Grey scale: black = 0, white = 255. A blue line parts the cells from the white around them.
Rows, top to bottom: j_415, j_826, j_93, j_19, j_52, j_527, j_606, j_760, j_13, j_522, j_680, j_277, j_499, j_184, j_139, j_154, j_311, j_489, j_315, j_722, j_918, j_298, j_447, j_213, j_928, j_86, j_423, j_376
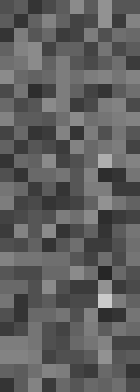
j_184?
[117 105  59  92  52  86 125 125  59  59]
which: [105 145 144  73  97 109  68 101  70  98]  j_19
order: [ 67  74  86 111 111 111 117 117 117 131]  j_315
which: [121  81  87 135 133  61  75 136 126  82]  j_760
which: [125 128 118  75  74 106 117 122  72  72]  j_928
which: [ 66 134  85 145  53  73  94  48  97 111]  j_311
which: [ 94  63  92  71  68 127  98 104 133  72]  j_680

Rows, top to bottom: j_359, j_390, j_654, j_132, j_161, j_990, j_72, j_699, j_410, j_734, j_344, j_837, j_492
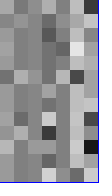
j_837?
[154 128 134 101 128 190 162]
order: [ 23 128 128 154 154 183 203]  j_344

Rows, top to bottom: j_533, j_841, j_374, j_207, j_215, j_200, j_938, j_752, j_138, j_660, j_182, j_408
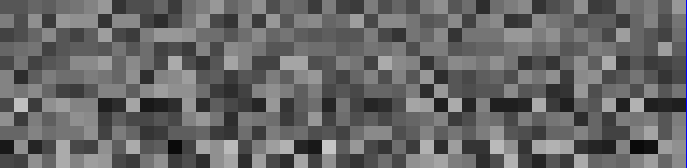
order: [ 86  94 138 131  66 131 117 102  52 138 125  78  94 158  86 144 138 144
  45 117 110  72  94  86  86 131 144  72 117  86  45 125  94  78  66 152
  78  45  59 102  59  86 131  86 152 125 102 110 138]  j_938
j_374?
[ 66  78 102 138  86  66  94 158  72  59 125 152 152 144 110 110  86 110
 138 102 117  94  86  94  86  86 125  72  52 117 102 138  52 117 117 117
 152 152 125 144 102 125 102  72 158 102  86  66 110]
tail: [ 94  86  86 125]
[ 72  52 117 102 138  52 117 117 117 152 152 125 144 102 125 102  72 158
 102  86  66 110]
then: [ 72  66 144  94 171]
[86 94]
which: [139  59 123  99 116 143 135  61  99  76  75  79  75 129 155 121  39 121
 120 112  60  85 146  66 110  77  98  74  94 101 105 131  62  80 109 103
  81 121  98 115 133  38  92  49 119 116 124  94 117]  j_138

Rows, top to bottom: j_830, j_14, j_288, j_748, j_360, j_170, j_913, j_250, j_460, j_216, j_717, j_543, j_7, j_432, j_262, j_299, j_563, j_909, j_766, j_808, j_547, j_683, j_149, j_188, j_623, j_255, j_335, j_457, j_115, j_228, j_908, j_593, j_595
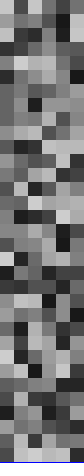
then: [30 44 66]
[205 171]
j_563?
[134 134 171 134  30  74]
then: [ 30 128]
[149  30]
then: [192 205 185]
[192  44]
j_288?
[192  58  44 128  30 198]
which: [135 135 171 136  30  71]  j_563

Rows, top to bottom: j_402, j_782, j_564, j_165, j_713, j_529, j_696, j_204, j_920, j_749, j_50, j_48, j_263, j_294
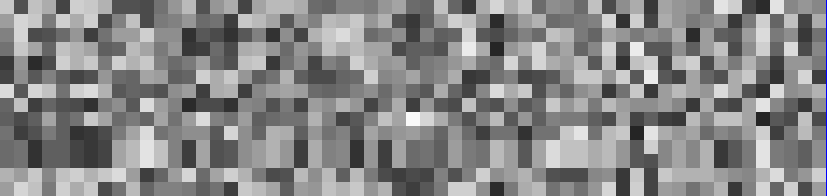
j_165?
[114 200 164 101 193 178 164  95 101 186 164 122 150  56  62 107  75 172
 178 150 107 150 129 193 172 186 164 164  75  95  95  81 164 235 172  37
 150 172 213 135 164 101 135 213  81 235  88  88 142  95 157 193  75 142
 207 101 219  75 135]
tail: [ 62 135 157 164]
[157 107 101 107 129 142 107 135 107  88 172 101  68 135 219 172 200  81
 135 101 142 157  56 114 200  56 157 186 164 150 219 172  81  50 219 142
 150 178]
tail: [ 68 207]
[200 178  81  81  75 114 150 186  81 150 172  68 164 186 186 172 107 101
 129 129 122 150 164 107 101 193 101  56 172 213 172 200 107 142 135 107
 193  75 142 172  56 164 150 142 114 227 207  68  43 227 135 150 135]
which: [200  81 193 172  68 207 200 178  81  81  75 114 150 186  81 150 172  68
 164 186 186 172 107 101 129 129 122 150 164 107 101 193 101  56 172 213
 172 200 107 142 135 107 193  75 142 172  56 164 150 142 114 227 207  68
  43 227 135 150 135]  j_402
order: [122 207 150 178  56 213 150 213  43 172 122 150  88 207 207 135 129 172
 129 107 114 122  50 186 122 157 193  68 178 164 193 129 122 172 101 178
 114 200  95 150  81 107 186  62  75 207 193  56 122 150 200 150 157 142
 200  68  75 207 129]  j_782
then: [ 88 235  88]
[ 68 164]

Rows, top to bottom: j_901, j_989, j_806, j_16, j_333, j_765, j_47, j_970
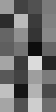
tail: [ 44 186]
[ 59 129]
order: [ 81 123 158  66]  j_901

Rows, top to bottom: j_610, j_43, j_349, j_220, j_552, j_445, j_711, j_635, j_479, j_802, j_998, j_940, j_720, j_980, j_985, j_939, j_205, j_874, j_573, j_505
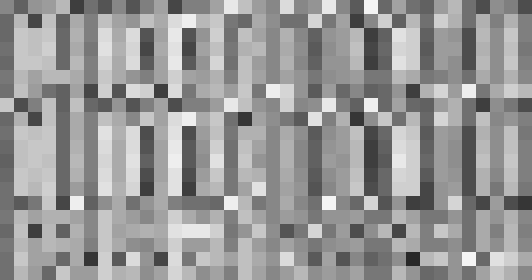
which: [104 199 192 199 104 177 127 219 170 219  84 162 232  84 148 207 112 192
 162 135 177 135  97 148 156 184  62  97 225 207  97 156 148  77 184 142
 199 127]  j_349
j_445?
[119 184 162 184 184 170 127 199 170 148 127 162 207 162 156 177 127 192
 162 135 162 148 119 142 148 156 119 119 184 170 119 127 142 112 170 142
 177 135]
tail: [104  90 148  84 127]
[162  77 127 127 156 232 192 148 135 207 135 142 232 127  97 238 104 162
 104  97 156 177 112  62 142 119  77]
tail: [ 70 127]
[127 162 232 192 156 135 219 135 148 232 135  90 244 104 162 112  97 156
 184 112  77 142 127  77]
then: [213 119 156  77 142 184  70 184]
[127 199]
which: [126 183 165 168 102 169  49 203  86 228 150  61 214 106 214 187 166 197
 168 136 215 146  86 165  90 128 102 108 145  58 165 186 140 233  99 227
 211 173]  j_573

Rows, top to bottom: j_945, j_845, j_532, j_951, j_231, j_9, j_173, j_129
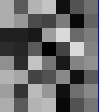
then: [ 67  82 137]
[16 90]
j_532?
[ 32  32  24 158 218 105 124]
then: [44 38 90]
[ 1 67]

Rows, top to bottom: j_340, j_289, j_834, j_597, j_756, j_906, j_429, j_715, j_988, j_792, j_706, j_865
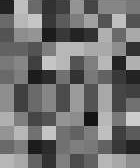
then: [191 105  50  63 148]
[ 69 134]
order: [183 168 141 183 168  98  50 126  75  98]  j_865

